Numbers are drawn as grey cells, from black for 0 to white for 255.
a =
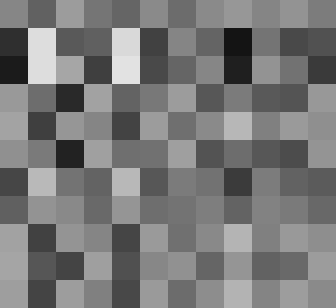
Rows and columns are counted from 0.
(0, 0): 134
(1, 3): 96
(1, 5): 65
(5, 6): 159
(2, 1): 221
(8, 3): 133
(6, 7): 114
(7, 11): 104
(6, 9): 124
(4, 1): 63
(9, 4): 80
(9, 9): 98
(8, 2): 148
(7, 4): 149
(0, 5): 138
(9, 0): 165
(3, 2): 41
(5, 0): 144
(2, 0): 27
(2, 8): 31
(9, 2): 68
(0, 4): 101
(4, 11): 143
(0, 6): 108
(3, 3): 162
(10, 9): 132
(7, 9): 130
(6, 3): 99
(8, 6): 112
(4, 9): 128
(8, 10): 153
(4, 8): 183
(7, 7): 126
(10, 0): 158

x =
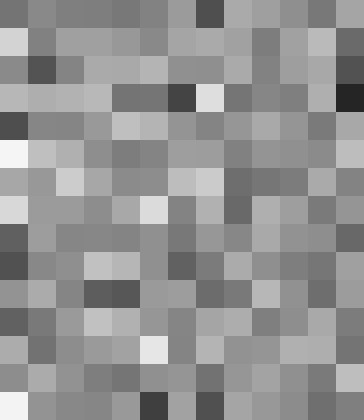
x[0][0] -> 116
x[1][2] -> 160
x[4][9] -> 169
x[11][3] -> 193
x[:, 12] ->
[165, 106, 82, 37, 168, 189, 131, 149, 104, 160, 156, 124, 116, 190, 127]
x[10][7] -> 108
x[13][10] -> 144
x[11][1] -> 121
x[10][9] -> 183
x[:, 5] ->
[130, 137, 180, 117, 180, 132, 141, 219, 144, 144, 154, 150, 230, 144, 63]
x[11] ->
[97, 121, 154, 193, 177, 150, 133, 165, 173, 127, 142, 169, 124]
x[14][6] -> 162
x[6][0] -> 167
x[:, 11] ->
[120, 186, 168, 175, 122, 139, 170, 122, 142, 118, 110, 169, 174, 122, 111]
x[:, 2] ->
[127, 160, 132, 178, 133, 176, 204, 155, 134, 143, 133, 154, 141, 146, 136]
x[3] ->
[183, 174, 178, 184, 116, 117, 68, 222, 117, 134, 127, 175, 37]
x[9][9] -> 143
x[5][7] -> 157
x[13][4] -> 117
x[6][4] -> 139
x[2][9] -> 130
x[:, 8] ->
[170, 161, 170, 117, 150, 129, 110, 105, 135, 171, 121, 173, 146, 150, 165]
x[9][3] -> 193
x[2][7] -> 143
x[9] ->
[81, 136, 143, 193, 182, 144, 97, 123, 171, 143, 126, 118, 160]
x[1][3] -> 160
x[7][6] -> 131
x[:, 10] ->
[143, 161, 158, 127, 149, 144, 124, 158, 146, 126, 145, 142, 176, 144, 140]
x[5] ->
[245, 191, 176, 142, 125, 132, 158, 157, 129, 148, 144, 139, 189]

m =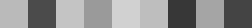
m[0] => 186
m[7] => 165
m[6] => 55
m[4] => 209

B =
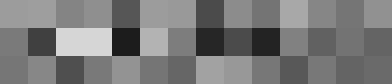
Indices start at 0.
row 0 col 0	156
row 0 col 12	117
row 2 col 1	135
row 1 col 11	97
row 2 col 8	152
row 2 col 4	147
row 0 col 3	143
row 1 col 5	179
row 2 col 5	117
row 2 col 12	100
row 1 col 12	115
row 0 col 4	86
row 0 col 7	75

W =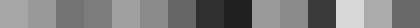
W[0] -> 167
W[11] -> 58
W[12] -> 216
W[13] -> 171
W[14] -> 106

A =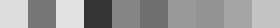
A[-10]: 221
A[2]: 226
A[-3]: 147
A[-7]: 52

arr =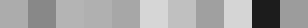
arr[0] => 172
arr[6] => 192
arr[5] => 214

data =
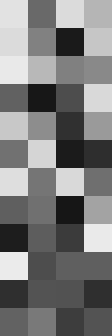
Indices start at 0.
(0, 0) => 226
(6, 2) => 217
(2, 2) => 128
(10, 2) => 82
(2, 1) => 184
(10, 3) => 47
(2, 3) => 137
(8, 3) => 234
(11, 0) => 98
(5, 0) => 113
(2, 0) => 233
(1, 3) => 198
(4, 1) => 141
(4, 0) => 200
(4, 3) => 154

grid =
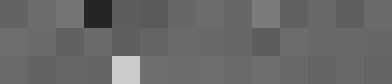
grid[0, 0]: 99
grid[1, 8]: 103
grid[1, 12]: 104
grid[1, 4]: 95
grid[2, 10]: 104
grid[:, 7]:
[108, 104, 110]
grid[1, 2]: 97
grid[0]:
[99, 108, 117, 37, 93, 90, 102, 108, 103, 123, 97, 105, 95, 107]
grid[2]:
[106, 99, 102, 101, 204, 111, 108, 110, 106, 111, 104, 101, 104, 101]
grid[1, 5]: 100
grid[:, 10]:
[97, 108, 104]

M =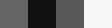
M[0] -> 100
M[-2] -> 88
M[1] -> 17

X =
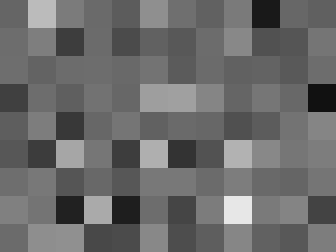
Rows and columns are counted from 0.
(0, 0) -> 101
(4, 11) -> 133
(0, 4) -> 92
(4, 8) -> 80
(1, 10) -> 85
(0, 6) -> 111
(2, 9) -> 99
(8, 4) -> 75
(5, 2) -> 166
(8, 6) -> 77
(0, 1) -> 187
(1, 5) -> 97
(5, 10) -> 118
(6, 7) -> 107
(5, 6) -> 51
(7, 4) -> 30
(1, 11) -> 117
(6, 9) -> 105
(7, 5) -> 109
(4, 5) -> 97
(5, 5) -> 175
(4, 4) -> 117
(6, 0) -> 110
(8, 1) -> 142
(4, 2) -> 56
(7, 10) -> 132
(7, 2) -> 33
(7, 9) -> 122
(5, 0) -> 87
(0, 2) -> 123
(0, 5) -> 143
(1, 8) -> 136
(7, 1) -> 116
